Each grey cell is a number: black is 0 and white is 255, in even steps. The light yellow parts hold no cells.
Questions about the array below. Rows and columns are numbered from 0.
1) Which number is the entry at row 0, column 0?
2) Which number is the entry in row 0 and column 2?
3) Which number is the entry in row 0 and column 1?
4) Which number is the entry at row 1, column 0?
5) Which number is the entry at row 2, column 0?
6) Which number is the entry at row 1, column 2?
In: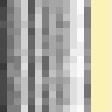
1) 58
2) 166
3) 127
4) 72
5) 72
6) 154

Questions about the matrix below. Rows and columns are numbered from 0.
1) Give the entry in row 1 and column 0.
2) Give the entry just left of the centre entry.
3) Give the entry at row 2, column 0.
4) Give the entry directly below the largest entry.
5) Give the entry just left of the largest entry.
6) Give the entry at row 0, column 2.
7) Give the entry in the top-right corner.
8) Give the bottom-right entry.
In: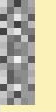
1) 185
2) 108
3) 79
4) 154
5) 169
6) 66
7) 169
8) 154

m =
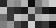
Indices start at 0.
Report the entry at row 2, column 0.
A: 110
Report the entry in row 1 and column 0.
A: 193
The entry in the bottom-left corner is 126
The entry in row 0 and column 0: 40
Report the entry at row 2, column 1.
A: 56
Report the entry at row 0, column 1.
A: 152
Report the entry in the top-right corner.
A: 207
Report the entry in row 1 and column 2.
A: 40

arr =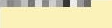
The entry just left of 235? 54
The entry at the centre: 136
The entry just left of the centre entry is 221

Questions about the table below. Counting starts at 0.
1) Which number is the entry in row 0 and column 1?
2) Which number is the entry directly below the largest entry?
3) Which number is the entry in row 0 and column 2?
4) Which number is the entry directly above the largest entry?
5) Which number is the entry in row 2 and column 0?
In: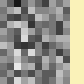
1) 91
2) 77
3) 24
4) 191
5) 134
